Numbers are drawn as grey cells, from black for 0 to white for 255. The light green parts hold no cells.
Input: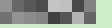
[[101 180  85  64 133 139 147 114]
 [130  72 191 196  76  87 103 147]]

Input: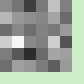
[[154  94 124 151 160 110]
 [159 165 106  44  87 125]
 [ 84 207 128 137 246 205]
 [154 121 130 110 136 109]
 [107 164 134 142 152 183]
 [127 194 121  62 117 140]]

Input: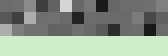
[[106  25 109 107  44  90 105 112 100  99 113 113 125 173]
 [ 97  72 123 106 107 107 108  34 106 113 110 173  64  87]
 [127 111 109 108 102  27 119 104 213  98  62 138 110 108]]

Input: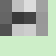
[[153 205 199  80]
 [152  68  57 101]
 [161 220 192 104]]

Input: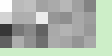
[[168 148 165 171 111 144 173  96]
 [152 169 179 169  98 136 119  54]
 [157 168 142 150 236 175 174 211]
 [131 160 183 170 162 191 186 254]]

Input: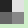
[[135 102]
 [226  36]]

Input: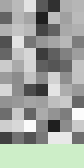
[[110 232 233 121  84 115  64]
 [202 140  31 131 251 216 206]
 [252 125 147 171 101 201 109]
 [103 201 190 159 164 152 146]
 [153 173 228  51  75 141 215]
 [194 142 210 140 194 139 155]
 [195 102  85  95 213 170 203]
 [158 129  95  60 214 196 102]
 [124 184 165 150 118 227  80]
 [176 169  97  69 185 196 177]
 [186 160 188  31 165 182  99]
 [182 176  48  89 227 186 166]]

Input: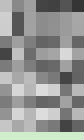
[[100  67 121 135 186 168 198]
 [184 117 206 221 183 213 147]
 [103 162 106 101 125 158 123]
 [185 118 207 220 183 214 147]
 [ 99  68 121 136 187 168 198]
 [101 161 105  99 126 158 123]
 [163 216 165 157 109 192  68]
 [102 160 105 100 126 159 123]
 [166 155 145 140 162  85 205]
 [167 155 144 140 161  85 206]
 [ 53  84  65  68 159 137 191]]
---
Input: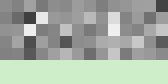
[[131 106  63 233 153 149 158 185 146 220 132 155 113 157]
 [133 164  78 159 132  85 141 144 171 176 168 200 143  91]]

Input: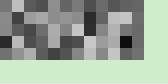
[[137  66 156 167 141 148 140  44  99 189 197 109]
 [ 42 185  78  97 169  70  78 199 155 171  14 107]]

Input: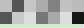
[[ 85 201 221 119 168 221  22]]

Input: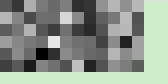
[[181 133  75 110 109 215 137  49  96 120 187  82]
 [157 135 120 111 231 126 112 108  66 140  33 161]
 [ 63  89  28 132 112  81 192  35  83 144 124  93]]

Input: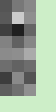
[[ 89 203 143]
 [130  97 134]
 [110  98 109]
 [ 94 112 144]]

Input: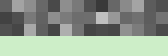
[[ 66  79 121  98 142 123 109 110 191 152 104 112  93 115]]

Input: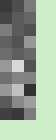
[[ 69  91 102]
 [ 97  83 151]
 [152 216  82]
 [151 193  49]
 [ 64  56 124]]

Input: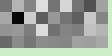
[[167   7 204  93 151 116  94 199 133]
 [106 139 118 140 136 134 162 158 168]]
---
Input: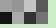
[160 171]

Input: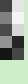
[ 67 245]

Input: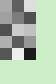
[170 124 192]

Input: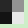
[ 39 232]

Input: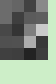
[108  63 127  56]

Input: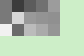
[121 214 187]

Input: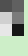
[ 80 123]

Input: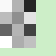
[249 143  66]

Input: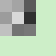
[178 216 120]
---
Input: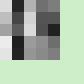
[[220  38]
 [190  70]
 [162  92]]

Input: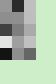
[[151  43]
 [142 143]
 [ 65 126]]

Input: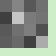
[[105 133]
 [ 63 197]
 [ 89 112]]

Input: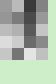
[[155 186]
 [150 124]
 [188 177]]

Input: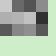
[[202 105]
 [175 179]
 [ 89 135]]

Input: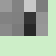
[[154 130]
 [130 128]
 [137 123]]
